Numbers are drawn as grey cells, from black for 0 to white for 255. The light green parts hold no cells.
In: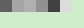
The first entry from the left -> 96
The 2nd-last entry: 65
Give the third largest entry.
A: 165

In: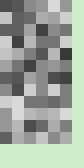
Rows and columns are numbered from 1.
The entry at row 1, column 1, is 77
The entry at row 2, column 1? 195
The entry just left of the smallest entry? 183
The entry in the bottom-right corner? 172
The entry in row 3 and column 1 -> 96
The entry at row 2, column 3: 105
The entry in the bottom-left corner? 96
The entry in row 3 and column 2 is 96
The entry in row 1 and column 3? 138
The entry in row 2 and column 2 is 96
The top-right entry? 150

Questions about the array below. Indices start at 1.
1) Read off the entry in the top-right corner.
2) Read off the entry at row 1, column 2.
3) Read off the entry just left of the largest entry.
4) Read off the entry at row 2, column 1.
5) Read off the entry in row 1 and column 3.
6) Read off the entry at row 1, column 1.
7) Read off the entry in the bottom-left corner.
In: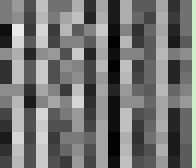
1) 113
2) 153
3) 14
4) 122
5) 80
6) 122
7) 69

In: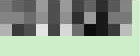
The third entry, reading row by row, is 89
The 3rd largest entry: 188
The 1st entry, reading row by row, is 120
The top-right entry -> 131
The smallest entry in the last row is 13
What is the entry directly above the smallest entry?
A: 154
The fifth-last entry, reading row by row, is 108
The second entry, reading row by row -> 99
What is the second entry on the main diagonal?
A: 131
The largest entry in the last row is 227

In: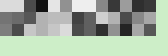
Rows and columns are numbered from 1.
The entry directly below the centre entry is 75
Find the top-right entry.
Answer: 56
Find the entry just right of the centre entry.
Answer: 96
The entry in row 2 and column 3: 87
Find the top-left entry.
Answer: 219
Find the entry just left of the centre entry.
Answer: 188
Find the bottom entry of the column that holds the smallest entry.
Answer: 178
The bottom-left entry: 125
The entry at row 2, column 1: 116
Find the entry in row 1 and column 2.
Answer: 219
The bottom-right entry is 87

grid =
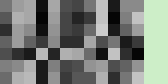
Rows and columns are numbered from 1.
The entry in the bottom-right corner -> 194
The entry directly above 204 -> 194
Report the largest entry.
204
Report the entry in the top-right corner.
138
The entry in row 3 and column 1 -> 46
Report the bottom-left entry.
107
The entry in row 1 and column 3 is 167
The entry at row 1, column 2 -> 157
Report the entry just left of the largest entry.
107
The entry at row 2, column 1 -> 87
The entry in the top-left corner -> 118
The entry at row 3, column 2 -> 157
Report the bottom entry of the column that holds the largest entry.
176
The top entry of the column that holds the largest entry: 194

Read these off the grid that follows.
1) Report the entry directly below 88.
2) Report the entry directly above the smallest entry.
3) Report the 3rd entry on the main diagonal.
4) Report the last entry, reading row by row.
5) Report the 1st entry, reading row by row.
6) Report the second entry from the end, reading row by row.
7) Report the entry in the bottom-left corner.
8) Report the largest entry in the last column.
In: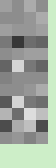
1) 180
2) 150
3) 150
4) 150
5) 159
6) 130
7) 141
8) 191

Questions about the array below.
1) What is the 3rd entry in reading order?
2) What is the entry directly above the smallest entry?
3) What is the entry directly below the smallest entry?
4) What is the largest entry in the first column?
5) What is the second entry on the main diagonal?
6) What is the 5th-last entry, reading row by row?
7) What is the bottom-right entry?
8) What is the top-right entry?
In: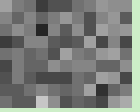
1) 113
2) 101
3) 133
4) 161
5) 101
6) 101
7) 170
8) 142

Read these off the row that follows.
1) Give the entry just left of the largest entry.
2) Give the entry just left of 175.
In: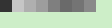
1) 51
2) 198

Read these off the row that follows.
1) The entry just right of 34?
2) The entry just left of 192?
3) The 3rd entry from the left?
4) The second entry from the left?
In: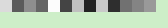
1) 201
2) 68
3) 142
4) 91
